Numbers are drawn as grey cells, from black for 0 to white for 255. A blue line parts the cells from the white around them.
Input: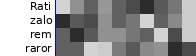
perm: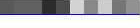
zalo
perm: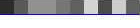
rem
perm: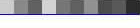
zalo
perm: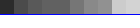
zalo
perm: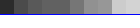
Rati
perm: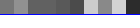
zalo
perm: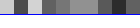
rem

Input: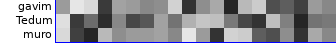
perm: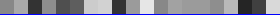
muro
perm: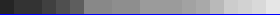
muro
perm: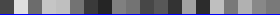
Tedum
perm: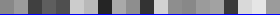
gavim
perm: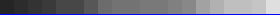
Tedum

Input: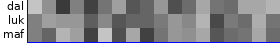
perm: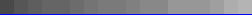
luk
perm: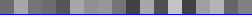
maf

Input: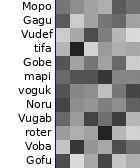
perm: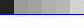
roter
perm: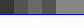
mapi
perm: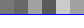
Gagu

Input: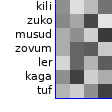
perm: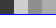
musud
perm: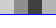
tuf
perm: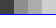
kaga
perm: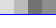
kili

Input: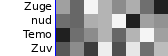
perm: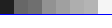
nud
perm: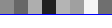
Zuge
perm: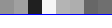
nud
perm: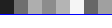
Zuge
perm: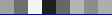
Zuge
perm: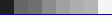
Zuge

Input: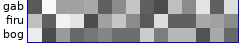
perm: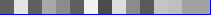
firu
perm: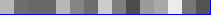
bog
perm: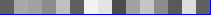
firu
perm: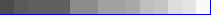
gab
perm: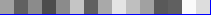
gab
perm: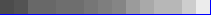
bog

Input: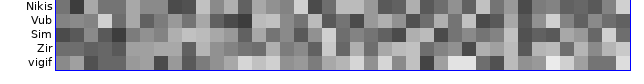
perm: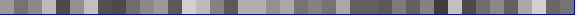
Nikis
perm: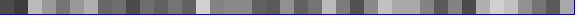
Nikis

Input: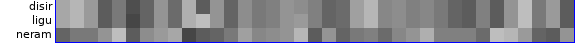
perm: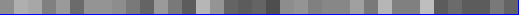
disir
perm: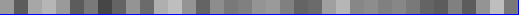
ligu
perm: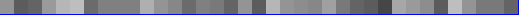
neram
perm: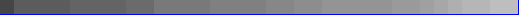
neram

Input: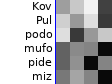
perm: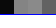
mufo
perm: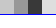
podo
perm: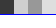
Pul
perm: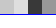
podo
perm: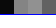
pide
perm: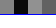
pide
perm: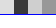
Pul

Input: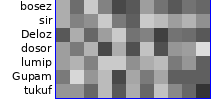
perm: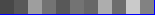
bosez
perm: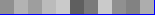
sir
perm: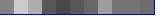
bosez
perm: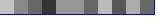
tukuf

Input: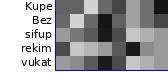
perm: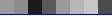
rekim
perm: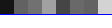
Kupe
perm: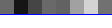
Bez
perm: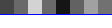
Bez
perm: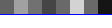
Bez
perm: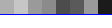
vukat
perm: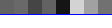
Kupe

